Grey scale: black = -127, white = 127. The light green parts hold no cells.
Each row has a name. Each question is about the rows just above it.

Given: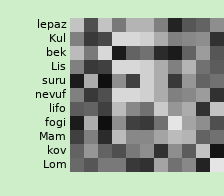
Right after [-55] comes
[88]
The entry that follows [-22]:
[-41]

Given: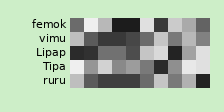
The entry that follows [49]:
[-92]
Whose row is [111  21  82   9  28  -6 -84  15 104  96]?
Tipa
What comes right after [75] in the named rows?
[42]
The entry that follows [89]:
[-92]
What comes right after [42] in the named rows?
[-28]
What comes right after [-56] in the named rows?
[-20]

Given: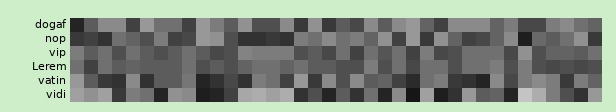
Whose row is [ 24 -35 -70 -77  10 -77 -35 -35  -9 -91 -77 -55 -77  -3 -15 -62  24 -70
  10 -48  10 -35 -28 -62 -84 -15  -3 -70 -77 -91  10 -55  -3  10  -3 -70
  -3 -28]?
vatin
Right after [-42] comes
[-15]
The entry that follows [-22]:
[-35]
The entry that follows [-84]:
[-15]
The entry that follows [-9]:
[-91]
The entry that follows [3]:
[-3]
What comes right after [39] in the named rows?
[45]

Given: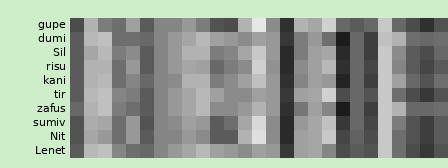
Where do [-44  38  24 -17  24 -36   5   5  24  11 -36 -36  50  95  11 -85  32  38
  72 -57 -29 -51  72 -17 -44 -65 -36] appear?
Nit
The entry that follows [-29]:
[-51]
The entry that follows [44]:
[38]
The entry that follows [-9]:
[32]
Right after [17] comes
[-85]

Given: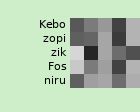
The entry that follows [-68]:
[51]
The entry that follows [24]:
[-61]
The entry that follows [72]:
[-4]

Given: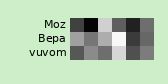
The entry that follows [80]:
[-32]
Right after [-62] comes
[-122]
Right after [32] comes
[-9]
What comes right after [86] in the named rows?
[-47]
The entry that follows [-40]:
[11]
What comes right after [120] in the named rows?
[-68]
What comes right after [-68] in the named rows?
[-24]

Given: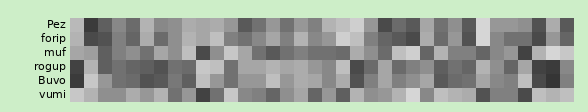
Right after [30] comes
[-32]
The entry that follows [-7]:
[-32]
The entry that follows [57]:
[-68]

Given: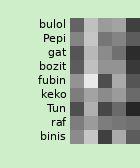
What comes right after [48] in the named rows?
[-56]
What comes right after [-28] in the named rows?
[64]

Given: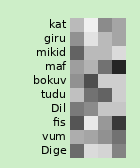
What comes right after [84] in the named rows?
[3]
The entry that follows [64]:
[-13]
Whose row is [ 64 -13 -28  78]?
tudu
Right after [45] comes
[37]
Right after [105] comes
[24]
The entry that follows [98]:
[58]

